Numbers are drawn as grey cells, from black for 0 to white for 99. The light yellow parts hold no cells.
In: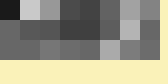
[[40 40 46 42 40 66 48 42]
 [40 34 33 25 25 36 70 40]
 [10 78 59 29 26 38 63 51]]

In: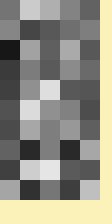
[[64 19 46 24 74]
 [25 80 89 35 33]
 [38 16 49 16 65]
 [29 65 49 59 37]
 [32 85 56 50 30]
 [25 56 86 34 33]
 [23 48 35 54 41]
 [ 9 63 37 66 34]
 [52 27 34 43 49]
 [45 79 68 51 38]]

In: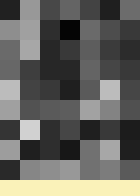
[[16 52 55 59 44 48 35]
 [61 12 18  9 44 65 12]
 [20 81 18 27 12 22 11]
 [62 32 35 36 63 51 31]
 [73 26 22 12 35 73 27]
 [40 24 15 15 39 27 22]
 [41 65 15 22 36 23 17]
 [55 62 18  2 41 30 22]
 [13 59 28 39 26 12 42]]

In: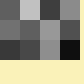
[[22 28 55  6]
 [44 37 59 31]
 [37 75 24 54]]

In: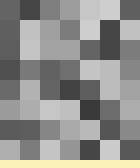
[[68 48 76 58 27 79 34]
 [35 36 52 66 72 33 53]
 [60 67 77 74 22 42 67]
 [41 69 39 26 36 73 63]
 [31 47 38 43 76 73 52]
 [36 76 63 63 39 27 48]
 [37 75 62 48 80 27 75]
 [39 27 49 61 77 80 37]]

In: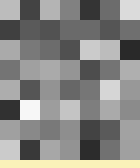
[[79 22 65 57 17 44 62]
 [62 53 47 55 26 35 63]
 [19 96 61 76 49 66 54]
 [67 33 57 40 46 83 59]
 [45 62 66 58 30 45 68]
 [66 47 42 31 79 73 16]
 [25 35 32 41 41 33 43]
 [73 26 70 50 20 42 85]]

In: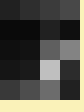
[[22 30 42 13]
 [ 8 10 74 17]
 [ 6  7 37 51]
 [ 4  4 13  6]
 [13 18 23 28]]

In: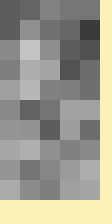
[[66 54 49 62 64]
 [58 45 52 60 67]
 [65 68 56 50 53]
 [58 57 36 61 42]
 [53 38 45 63 63]
 [62 71 50 49 43]
 [49 67 64 32 42]
 [53 76 55 36 31]
 [36 56 44 40 23]
 [36 39 51 46 46]]

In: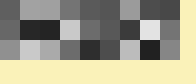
[[56 78 66 42 18 30 73 13 52]
 [40 15 14 78 42 34 23 88 45]
 [37 63 62 45 35 33 60 30 28]]
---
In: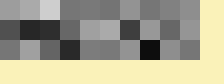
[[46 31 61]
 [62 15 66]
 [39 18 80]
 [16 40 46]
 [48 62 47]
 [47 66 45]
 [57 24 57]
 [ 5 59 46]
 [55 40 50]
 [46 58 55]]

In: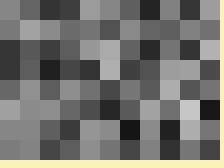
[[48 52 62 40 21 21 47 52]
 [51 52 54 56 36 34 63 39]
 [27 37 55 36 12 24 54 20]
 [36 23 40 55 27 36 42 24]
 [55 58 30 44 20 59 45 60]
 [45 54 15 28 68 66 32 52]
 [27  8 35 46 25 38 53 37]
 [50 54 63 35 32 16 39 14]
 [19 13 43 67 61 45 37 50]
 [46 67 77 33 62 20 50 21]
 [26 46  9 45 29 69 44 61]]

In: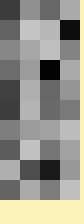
[[39 68 36 49 24 25 42 52 38 23]
 [66 30 75 60 70 68 60 65 76 56]
 [48 10 46 63 41 40  1 74 71 40]
 [74 59 63 73 47 58 66 51  5 66]]

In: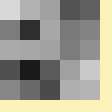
[[52 31 66 48 84]
 [41 10 65 18 69]
 [29 35 63 65 62]
 [68 62 48 47 32]
 [70 78 56 51 37]]

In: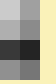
[[56 22 68 79]
 [46 14 54 62]]

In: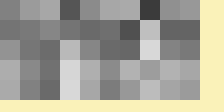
[[66 67 57 45 50]
 [50 53 46 47 60]
 [41 44 42 52 65]
 [84 83 72 45 33]
 [65 68 52 41 54]
 [48 54 41 43 65]
 [59 69 40 31 66]
 [73 61 84 74 23]
 [64 69 51 39 56]
 [60 65 47 39 59]]
